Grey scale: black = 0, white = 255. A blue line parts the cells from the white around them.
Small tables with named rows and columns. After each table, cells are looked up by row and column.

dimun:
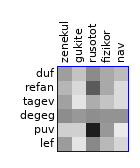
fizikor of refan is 169
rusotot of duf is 139
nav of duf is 187
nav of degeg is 147
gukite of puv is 208
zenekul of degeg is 141

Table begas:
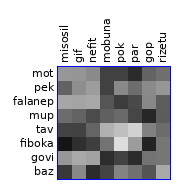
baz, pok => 131
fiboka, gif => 47
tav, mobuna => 177
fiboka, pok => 221
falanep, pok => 60
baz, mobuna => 68
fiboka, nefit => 62
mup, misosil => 108
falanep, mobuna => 85
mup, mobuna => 96
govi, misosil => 151
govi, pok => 66
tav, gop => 129

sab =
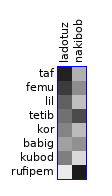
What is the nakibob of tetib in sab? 75
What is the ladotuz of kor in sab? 132
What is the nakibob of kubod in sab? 217
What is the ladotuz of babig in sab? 160
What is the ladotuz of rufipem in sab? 235
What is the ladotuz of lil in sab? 96
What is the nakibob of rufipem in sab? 27
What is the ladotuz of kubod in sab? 127
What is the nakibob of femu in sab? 141
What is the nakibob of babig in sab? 145
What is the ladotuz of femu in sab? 60
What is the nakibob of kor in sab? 187

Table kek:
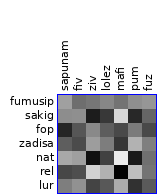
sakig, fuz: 101
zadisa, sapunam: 94
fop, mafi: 73
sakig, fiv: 143
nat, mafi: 235
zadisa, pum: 178
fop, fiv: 86
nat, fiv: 159
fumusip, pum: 143
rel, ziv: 210

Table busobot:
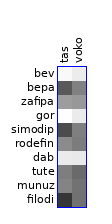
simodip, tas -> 76
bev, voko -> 236
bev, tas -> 249
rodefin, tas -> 139
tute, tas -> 126
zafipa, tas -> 157
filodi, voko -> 113
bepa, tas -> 89
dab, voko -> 233
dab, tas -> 235
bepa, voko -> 129
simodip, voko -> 127
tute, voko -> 106
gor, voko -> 235
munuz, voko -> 114
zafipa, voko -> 152
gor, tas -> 254
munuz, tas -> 132
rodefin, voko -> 124

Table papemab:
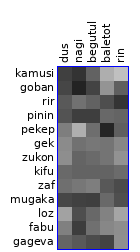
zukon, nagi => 100
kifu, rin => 107
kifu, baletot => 99
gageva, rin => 143
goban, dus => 70
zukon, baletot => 116
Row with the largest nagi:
pekep

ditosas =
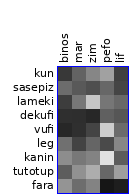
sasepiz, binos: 108
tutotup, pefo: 103
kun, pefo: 161
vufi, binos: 39
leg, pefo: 74
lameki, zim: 198
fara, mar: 109
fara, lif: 30
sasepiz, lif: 69
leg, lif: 135
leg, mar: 67
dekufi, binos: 47
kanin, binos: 141
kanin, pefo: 225
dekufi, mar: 46
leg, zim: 101

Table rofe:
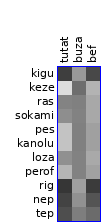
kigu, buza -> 153
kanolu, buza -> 128
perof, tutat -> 181
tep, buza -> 126
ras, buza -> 128
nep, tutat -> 67
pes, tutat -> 195
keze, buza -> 110
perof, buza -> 130
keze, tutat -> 221
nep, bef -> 84
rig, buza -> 159
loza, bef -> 169
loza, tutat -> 144
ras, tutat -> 131
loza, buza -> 130
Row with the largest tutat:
keze

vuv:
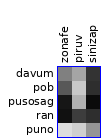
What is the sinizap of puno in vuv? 149
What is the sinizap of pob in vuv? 46
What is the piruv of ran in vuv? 61
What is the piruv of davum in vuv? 165
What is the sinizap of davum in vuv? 51
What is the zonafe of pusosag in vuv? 22
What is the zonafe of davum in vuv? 128
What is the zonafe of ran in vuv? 17
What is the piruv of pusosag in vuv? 177
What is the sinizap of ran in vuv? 46
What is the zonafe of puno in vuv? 221
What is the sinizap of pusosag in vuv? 11
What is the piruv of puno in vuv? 207
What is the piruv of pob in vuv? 200
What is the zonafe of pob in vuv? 88
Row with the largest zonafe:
puno

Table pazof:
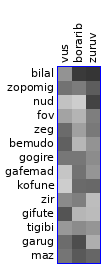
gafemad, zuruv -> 149
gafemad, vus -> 197
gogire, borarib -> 119
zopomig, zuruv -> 93
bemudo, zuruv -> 147
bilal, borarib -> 58
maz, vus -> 117
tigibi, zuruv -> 149
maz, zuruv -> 102
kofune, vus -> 205
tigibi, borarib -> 139
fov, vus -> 163
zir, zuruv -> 189
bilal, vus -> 147
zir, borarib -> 127

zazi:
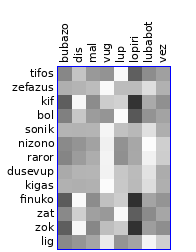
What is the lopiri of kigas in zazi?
186
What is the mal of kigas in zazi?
177
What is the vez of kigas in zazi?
175
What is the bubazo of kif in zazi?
94
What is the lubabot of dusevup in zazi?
226
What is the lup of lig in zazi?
148
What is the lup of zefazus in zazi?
188
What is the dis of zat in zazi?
207
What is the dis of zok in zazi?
247
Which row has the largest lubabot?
nizono

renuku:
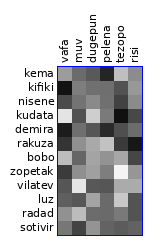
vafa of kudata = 228
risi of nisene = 139
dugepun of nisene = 138
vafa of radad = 145
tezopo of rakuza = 58
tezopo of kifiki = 82
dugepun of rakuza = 169
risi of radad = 83
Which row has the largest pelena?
rakuza

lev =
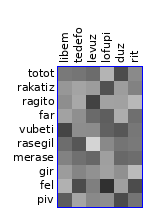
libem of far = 162
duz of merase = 104
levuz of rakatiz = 156
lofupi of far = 94
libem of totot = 121
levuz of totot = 108
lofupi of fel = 48
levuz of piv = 137
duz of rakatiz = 157
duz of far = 173
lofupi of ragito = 162
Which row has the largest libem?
fel

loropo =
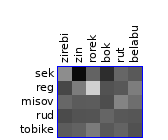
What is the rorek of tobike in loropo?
123
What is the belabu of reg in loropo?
125
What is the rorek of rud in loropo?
84
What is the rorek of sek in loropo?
99
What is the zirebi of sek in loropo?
141
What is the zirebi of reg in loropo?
71

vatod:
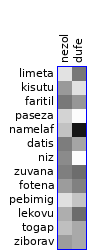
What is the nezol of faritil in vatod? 120
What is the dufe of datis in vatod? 165
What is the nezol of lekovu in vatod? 174
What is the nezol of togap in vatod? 191
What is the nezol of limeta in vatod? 226
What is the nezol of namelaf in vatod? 194
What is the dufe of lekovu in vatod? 108
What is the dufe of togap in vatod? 169
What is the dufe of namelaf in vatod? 22
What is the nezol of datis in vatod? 125
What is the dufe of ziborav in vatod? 169
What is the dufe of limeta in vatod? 119
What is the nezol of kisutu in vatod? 153
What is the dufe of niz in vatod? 253
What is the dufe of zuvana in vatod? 109

